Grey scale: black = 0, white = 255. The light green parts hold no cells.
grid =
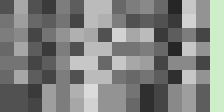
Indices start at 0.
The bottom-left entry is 81
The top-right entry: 147
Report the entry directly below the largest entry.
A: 210
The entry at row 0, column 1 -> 167
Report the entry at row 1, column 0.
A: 116
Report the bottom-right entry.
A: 93
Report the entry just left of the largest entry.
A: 176
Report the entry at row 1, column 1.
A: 158
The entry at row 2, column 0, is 125
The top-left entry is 81
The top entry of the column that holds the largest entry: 187
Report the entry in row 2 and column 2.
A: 69
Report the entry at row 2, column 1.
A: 137
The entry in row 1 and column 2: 104
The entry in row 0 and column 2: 81

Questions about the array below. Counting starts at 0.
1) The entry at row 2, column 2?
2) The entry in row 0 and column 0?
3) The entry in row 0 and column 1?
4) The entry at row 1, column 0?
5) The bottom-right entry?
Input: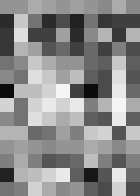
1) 64
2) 148
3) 148
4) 43
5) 75

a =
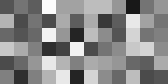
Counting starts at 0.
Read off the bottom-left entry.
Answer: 128
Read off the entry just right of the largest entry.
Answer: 162
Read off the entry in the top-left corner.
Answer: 84
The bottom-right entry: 84
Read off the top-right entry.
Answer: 150
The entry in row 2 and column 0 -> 104
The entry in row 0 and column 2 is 93
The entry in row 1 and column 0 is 180
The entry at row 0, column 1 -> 116
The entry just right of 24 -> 116
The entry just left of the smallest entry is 150
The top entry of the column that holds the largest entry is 252

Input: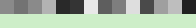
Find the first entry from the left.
138
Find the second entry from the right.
190
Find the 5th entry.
41
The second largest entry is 222

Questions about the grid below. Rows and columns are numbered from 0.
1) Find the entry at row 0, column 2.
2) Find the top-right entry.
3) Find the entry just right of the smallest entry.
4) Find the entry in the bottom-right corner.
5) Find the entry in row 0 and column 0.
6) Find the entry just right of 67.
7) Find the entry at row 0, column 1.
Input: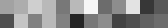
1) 207
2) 88
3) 120
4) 108
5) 162
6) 79
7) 173

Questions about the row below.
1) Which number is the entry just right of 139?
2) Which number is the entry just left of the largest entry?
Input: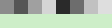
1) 85
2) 193
